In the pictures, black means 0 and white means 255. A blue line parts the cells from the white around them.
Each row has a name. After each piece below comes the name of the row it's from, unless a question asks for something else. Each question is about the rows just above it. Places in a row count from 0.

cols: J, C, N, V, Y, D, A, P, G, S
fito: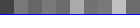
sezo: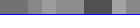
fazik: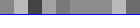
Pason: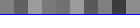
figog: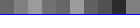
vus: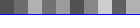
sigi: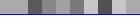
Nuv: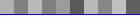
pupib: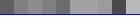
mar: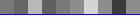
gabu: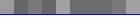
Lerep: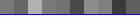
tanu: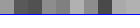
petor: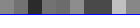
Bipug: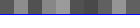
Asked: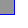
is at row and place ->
Bipug, 8
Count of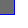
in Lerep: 0
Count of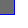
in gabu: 3
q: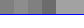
pupib
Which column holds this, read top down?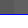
A

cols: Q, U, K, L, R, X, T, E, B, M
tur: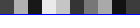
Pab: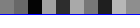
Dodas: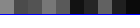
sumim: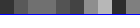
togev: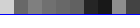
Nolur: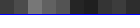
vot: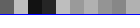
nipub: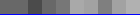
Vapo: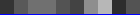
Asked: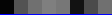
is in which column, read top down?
K
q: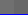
togev
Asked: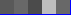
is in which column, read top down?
U

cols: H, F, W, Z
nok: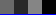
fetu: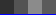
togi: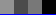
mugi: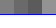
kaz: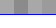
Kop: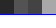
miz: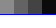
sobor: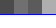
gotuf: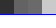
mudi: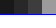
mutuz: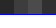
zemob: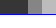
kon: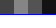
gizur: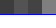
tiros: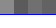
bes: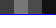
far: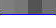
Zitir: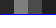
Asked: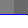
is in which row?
mugi
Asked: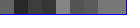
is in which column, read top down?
F
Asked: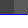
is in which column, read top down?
W
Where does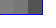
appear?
far
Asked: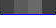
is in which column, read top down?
W
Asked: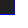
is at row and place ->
Zitir, 3
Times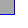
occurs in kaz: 2

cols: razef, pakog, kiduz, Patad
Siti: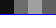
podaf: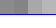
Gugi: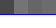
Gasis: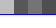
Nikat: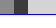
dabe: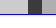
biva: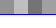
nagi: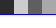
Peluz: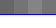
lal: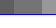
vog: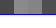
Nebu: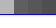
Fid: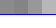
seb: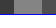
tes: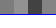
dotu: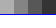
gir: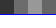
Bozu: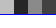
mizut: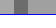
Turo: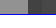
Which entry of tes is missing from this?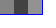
[124]
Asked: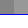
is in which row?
Fid

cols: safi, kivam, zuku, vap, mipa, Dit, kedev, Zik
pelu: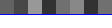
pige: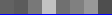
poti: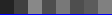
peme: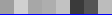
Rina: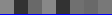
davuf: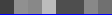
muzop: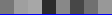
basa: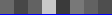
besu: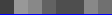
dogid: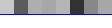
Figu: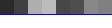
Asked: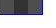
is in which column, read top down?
Dit
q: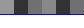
pelu
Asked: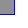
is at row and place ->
davuf, 1
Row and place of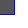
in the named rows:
peme, 6

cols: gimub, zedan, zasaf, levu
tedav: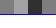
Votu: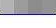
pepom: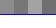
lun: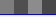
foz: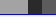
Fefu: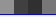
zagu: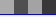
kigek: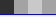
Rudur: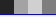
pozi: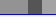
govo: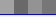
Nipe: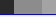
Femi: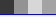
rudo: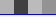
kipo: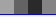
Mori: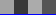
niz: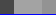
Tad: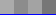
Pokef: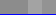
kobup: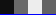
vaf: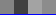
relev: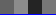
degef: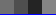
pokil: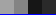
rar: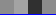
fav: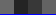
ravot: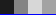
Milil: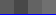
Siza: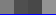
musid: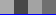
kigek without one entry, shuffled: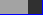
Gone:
[201]
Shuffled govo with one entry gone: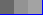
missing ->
[119]
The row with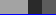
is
foz
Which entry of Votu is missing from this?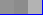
[155]

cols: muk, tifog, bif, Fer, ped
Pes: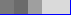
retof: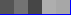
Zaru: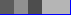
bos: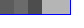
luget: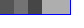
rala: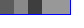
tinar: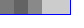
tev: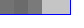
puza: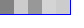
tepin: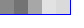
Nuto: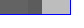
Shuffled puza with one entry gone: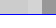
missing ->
[130]
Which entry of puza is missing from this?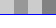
[212]

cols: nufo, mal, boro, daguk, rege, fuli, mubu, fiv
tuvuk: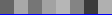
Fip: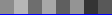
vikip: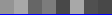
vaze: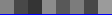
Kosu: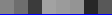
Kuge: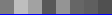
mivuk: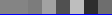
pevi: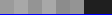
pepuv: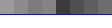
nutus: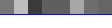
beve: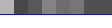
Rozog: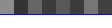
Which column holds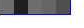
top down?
fiv
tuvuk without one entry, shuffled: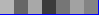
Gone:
[176]

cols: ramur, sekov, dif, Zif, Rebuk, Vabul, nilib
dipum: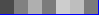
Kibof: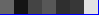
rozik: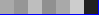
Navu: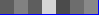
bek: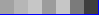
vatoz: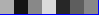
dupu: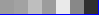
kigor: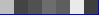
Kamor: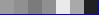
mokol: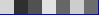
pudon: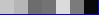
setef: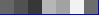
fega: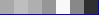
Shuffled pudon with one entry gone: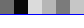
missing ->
[115]
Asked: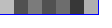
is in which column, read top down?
dif

